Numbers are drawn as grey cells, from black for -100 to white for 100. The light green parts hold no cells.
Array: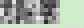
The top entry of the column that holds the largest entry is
64
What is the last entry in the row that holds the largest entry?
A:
54
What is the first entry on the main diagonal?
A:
23
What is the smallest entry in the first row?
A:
-43
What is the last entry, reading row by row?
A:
44
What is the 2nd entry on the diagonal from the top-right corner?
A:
-54
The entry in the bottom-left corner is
13
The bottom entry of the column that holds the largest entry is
54
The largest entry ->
88
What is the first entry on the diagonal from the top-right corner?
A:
13
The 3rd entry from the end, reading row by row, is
3
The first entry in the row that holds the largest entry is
3
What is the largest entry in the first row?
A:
76
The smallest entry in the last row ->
-64
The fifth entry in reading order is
-32
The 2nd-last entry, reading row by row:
23
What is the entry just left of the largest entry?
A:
33
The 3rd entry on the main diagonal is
13

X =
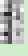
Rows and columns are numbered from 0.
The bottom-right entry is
49
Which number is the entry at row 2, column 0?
84
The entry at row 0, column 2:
-8
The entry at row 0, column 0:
94
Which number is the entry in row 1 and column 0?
72
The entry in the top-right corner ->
38
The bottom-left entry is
27
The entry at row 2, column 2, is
-8

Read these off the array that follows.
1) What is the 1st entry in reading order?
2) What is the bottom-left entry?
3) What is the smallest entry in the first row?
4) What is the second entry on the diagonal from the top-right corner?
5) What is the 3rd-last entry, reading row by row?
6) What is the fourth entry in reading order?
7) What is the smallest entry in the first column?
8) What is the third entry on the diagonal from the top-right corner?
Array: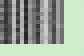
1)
0
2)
-24
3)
-71
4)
24
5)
-37
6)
47
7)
-37
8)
-37

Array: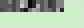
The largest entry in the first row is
39
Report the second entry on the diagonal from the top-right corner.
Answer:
2
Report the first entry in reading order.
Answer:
-30
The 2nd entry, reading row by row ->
-30
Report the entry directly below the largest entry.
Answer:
-56
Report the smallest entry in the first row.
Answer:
-93
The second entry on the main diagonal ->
-30
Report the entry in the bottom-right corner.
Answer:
-69
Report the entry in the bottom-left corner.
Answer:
-43
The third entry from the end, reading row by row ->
-43
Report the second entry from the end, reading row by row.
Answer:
27
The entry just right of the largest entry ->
14
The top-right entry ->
2
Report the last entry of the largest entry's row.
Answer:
2

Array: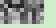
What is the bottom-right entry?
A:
43
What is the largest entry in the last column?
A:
55
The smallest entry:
-82
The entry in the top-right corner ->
0
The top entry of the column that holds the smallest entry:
-58
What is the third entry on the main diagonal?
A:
55
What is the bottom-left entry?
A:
43
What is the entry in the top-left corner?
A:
33
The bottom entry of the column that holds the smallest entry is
10
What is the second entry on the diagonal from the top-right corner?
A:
-11
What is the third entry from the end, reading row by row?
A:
-35
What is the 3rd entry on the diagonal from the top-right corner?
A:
-48
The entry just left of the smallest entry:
33
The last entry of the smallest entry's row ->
-58
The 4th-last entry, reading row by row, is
33
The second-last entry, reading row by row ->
0
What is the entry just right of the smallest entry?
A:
-58
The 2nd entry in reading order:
-48

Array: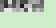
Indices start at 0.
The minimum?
-78
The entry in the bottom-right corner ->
25
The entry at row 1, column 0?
1
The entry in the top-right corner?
-21
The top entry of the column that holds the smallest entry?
-42
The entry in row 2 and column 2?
81
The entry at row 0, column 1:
-53
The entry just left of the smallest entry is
25
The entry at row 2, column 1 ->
81
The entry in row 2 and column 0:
1

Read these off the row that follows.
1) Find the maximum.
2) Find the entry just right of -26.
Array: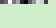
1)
100
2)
16

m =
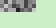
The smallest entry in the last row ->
-73
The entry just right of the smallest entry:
-24
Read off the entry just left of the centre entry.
-47
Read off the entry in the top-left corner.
20
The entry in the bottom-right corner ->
56
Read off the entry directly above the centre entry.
20
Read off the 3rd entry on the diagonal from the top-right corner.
-3
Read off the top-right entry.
9

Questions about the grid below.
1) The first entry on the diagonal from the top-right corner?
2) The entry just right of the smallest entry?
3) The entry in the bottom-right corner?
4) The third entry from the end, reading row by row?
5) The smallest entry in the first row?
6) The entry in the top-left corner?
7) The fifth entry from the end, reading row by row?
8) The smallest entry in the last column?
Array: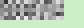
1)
37
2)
60
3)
60
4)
37
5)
-59
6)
14
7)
60
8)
-21

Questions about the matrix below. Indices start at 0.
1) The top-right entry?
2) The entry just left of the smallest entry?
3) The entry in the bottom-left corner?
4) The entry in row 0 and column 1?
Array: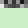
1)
-23
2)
13
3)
82
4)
-68

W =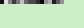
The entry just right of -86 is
74
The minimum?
-96

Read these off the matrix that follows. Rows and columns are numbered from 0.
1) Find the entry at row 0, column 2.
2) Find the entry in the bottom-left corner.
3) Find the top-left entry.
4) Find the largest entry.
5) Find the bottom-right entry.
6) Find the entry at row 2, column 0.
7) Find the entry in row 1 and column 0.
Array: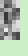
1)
-10
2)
-21
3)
39
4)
85
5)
-43
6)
-10
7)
51

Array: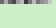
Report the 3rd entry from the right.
13
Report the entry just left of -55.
46
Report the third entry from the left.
-18
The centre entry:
-55

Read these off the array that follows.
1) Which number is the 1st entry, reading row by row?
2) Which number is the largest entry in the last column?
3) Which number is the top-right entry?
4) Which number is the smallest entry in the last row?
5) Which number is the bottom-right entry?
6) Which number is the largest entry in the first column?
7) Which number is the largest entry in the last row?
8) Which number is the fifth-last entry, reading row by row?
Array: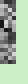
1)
1
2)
66
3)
-36
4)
-60
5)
-36
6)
53
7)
-12
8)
11
